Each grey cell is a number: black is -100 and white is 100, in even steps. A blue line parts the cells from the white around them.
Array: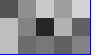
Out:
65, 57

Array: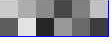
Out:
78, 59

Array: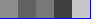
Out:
56, 10

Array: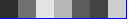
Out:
79, 61

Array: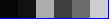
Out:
61, 35

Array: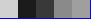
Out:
64, 25

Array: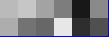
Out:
81, 55

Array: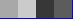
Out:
59, 32

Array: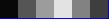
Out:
78, 22

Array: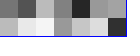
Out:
92, 83
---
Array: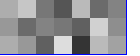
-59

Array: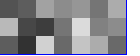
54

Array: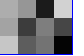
-27

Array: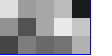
-18

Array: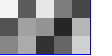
-61

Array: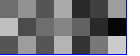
-60

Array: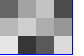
-58

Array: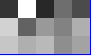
45
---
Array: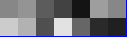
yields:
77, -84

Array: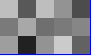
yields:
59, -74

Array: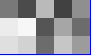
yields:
94, -49

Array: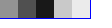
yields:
84, -81

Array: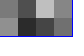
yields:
50, -66

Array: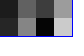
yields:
59, -96
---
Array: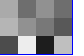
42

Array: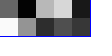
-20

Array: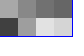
32

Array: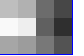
95

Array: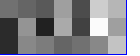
-66

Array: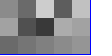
27
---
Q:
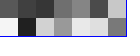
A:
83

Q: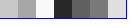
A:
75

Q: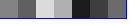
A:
38

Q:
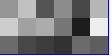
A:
61

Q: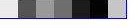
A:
55

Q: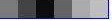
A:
33

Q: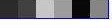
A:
22

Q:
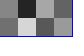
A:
31
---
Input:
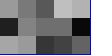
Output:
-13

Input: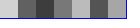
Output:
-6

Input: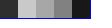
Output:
31

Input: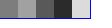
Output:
-30

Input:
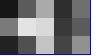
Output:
70

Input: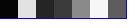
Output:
-54

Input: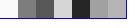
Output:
68

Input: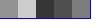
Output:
-58

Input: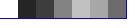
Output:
3

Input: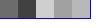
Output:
62
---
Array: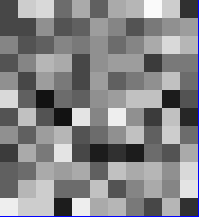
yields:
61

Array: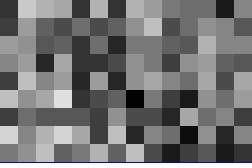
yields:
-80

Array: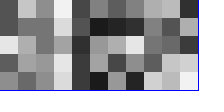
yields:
47

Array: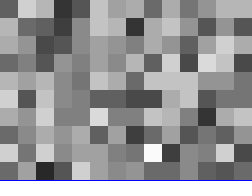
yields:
43

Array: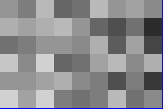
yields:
27
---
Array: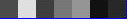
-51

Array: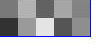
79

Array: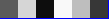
-90

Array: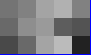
29

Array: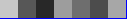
-69

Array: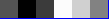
-54
